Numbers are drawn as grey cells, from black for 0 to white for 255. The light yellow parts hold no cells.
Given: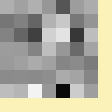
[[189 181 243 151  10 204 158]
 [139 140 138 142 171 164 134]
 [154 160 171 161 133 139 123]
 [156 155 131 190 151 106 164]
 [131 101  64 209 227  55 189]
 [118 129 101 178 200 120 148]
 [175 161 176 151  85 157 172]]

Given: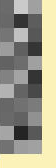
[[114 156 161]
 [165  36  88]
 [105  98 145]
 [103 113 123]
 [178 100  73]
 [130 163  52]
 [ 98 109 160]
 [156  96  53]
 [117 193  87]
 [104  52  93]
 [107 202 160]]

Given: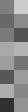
[[ 49 147]
 [174 134]
 [ 87 156]
 [157 117]
 [169 180]
 [122  83]
 [105 139]
 [127 203]]

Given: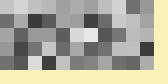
[[113  88 219  63 193 123 131 166 111 102 172]
 [152  72 117 197 108 168  97 114 190 191  61]
 [164  98 153 153  93 216 231  86 118 187 180]
 [111 170  59  91 164 157  65 108 201 191 163]
 [196 212 192 183 160 172 159 189 210 112 152]]

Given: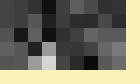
[[ 85  87 155 213  69  42  11  89 106]
 [ 97  87  33 154  57  55  68 103 122]
 [ 82  24  96  17  49  64 100  90  90]
 [ 68  63  86  33  61  45  44  72  45]
 [ 69  63  50  16  63  94  75  49  53]]

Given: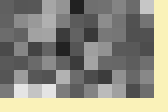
[[121 229 196 228 124  92 131 187 160  76 109]
 [ 85 156  87  83 178 108  76  60 145 104 136]
 [ 89  85 106 140  97  59 164 104 103  93 111]
 [ 74 134  67 100  34  85 159 147  90  89  77]
 [108  99 162 164  59  98  56 120 118  80  81]
 [ 98 139 153 176 126  91  84 141 116  81 116]
 [ 96  86  87 166 148  33 111 113 132 107 198]]

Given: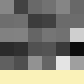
[[ 96  79 146 101 228 159]
 [ 43  48  81  84  58  13]
 [129 130 101 117 113 207]
 [110 112  60  65 107 108]
 [135  66 105 114 133 104]]

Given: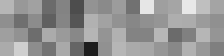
[[171 207 141 115 169 101  29 145 182 170 166 150 136 177 152 127]
 [159 146 109 171 154 136 181 148 177 131 131 183 107 128 182 149]
 [143 111 140  96 133  85 177 162 146 135 144 149 174 172 155 144]
 [182 152 161 107 131  77 147 138 156 113 230 159 165 232 191 164]]
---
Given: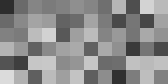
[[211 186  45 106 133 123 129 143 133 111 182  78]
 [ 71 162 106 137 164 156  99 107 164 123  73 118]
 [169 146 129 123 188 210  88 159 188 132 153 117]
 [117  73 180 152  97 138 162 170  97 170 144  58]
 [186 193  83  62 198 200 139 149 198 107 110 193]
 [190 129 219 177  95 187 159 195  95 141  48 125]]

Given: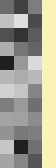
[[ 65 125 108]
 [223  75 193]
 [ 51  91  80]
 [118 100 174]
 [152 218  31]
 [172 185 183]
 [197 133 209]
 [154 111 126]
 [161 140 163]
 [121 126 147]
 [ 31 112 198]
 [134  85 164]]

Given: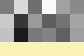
[[161 138 123 218 111 249]
 [115 165 202  55 154  94]
 [ 96 159 194  26 121 131]]

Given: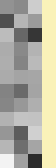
[[138 205 146]
 [181 155  79]
 [103  54 188]
 [137 179 172]
 [132 186 174]
 [164 166 171]
 [106 164 131]
 [152 175 134]
 [195 194 178]
 [ 92 208 150]
 [110 165 182]
 [161  43 243]]

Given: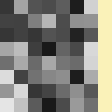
[[ 29 209  54 163  83  76  93]
 [144 146  66  65 127 182  76]
 [ 34  87  54  65  54  83  75]
 [ 73 216 166 188  62  25 100]
 [107 212 111 169 106 168 117]
 [ 29 171 220  67 114 135 142]
 [143  87 149 215  54  68 107]
 [154 112 229 193  91  25  75]]

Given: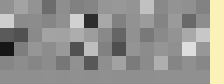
[[144 130 145 163 147 108 142 129 133 150 152 148 193 137 147]
 [105 141 206 139 140 134 144 209  45 168 129 146 155 132 154]
 [169 199  90  81 138 163 162 173 157 137 101 145 121 138 147]
 [222 151  22 126 150 141 153  81 190 129  79 148 140 149 144]
 [144 135 134 141 134 140 119 145  88 143 162 123 139 175 133]
 [144 144 143 143 143 144 143 144 143 144 143 143 143 144 144]]

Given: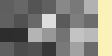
[[121 177  95 103  84  96 136]
 [126 108  96  81 105 221  90]
 [195 186  45  46 180 152 115]
 [162 107  95  75  81  55 121]]
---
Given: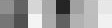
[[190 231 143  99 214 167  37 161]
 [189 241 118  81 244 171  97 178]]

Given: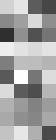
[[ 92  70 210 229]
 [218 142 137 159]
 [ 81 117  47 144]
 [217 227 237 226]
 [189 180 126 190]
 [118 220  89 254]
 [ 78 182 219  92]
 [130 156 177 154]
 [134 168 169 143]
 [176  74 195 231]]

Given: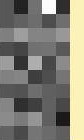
[[252  46  87  35 113]
 [ 78 110  87  97 109]
 [131 152 127 158 132]
 [115  89  77  69 112]
 [ 71 139 157  49 174]
 [ 78 117 129 133  62]
 [ 96  92  86  83 110]
 [ 97  72 133  47  63]
 [ 95  26 139 123 149]
 [107  94  98  74 117]]

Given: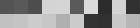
[[210  49  84  89  77 212 213  90 219  44]
 [200 182 193 196 204 199 176 203  51  49]]

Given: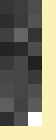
[[ 61  78  55]
 [ 59  83  46]
 [101  52  64]
 [ 42  76  36]
 [ 71  33  58]
 [ 71  58  72]
 [ 70  79  76]
 [ 66  91  94]
 [ 81 255  47]]

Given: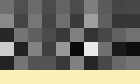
[[ 69  72 111  80 107  76  99  76 126  91]
 [ 55  55 137  68 118  69 111  58 158  96]
 [ 97 113  39 117  95  75  57 128  51  71]
 [ 26  14 203  34 131  64 151  10 232 111]
 [105 117  35 116  83  84  56 129  37  72]]

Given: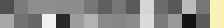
[[187 118  80 123 142 143 139 141 118  95 118  89 213 107  88]
 [ 20  90 168 113 103 242  41 157 179 137 135 140 219 123 153]]
